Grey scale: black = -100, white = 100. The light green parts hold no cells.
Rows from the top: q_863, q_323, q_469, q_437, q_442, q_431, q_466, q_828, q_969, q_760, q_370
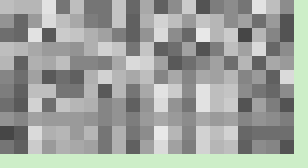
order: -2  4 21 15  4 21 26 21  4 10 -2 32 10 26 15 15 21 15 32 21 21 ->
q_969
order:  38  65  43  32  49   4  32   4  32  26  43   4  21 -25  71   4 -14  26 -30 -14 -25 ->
q_431
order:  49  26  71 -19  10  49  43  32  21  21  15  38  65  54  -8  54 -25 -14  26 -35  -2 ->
q_437
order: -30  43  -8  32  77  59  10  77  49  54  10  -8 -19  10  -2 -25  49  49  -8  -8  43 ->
q_466
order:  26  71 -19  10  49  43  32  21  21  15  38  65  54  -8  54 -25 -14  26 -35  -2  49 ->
q_437
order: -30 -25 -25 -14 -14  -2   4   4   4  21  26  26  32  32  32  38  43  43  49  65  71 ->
q_442
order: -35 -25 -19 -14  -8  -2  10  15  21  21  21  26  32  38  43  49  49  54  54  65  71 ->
q_323

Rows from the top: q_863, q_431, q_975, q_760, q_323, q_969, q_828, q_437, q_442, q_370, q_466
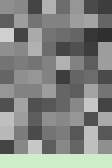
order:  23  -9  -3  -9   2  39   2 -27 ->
q_323
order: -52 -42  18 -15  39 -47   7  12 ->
q_863
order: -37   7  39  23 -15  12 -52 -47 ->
q_760
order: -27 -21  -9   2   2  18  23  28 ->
q_828
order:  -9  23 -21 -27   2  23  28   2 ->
q_431

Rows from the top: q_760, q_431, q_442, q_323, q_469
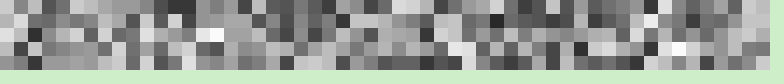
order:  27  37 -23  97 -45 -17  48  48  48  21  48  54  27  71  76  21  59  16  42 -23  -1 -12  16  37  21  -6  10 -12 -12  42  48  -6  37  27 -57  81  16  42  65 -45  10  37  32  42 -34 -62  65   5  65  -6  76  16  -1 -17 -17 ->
q_323
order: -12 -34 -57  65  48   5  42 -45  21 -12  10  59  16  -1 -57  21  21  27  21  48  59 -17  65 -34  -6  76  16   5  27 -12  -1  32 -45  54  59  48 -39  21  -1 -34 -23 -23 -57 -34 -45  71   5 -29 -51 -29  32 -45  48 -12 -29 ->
q_469

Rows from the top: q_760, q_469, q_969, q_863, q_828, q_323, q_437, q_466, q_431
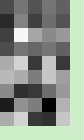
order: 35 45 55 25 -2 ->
q_323
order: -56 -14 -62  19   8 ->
q_437
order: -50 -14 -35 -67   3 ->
q_469
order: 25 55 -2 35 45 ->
q_323
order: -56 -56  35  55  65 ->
q_828

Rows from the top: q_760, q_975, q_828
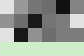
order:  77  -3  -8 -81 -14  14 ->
q_975
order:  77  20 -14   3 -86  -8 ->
q_760
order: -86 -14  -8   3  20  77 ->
q_760
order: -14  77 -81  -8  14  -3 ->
q_975
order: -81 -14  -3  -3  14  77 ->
q_828
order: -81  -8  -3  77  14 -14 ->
q_975

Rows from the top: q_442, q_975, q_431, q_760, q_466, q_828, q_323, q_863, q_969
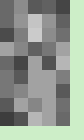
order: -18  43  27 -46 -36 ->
q_466
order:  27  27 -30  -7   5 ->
q_323
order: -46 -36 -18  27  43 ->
q_466
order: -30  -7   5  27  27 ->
q_323
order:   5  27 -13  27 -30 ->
q_863
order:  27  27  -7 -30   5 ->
q_323
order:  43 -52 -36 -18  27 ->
q_969

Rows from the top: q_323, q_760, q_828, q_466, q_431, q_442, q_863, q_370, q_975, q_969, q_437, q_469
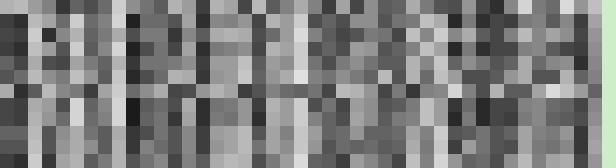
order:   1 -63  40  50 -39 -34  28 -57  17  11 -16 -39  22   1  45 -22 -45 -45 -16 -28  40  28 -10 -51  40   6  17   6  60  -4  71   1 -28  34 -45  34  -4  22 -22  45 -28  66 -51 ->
q_469
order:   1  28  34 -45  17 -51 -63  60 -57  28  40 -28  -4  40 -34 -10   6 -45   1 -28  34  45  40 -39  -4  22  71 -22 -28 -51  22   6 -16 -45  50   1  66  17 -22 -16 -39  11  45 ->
q_469
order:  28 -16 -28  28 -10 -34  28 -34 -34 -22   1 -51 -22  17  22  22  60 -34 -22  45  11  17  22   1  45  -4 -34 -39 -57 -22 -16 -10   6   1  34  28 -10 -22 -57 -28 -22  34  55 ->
q_969
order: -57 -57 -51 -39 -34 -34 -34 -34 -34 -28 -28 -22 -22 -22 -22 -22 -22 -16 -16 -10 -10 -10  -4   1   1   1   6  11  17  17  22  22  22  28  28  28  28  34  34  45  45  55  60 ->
q_969

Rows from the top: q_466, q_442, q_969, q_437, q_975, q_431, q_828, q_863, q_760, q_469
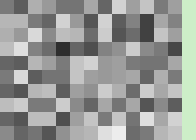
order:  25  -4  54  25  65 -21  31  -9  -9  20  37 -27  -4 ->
q_466
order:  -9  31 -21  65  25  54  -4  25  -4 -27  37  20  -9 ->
q_466

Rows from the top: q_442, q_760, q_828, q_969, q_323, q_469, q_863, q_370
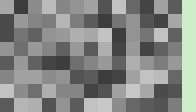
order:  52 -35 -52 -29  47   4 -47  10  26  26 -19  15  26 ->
q_469
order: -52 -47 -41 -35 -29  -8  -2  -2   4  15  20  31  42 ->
q_760
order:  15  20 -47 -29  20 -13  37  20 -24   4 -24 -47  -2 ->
q_969
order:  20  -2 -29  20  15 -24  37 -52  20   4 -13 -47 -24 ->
q_323
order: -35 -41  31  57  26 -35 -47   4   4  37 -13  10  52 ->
q_863
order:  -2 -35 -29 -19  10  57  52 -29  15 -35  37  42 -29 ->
q_370

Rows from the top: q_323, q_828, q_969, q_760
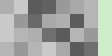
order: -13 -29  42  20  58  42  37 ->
q_969
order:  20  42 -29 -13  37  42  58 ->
q_969
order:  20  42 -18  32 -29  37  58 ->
q_828
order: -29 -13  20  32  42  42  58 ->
q_760
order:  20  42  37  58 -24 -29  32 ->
q_323
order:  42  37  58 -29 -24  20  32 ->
q_323
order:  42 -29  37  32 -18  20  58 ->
q_828

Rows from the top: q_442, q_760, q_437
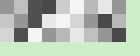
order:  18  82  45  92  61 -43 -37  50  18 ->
q_442
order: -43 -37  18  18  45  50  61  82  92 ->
q_442
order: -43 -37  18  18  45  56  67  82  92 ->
q_760
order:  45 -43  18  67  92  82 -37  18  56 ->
q_760
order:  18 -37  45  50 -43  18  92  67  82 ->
q_437

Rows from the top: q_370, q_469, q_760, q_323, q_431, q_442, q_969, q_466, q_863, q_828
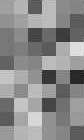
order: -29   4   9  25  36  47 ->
q_969
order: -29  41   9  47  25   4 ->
q_370
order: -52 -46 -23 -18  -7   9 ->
q_760
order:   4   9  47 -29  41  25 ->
q_370
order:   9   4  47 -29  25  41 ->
q_370
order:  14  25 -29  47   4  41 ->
q_469

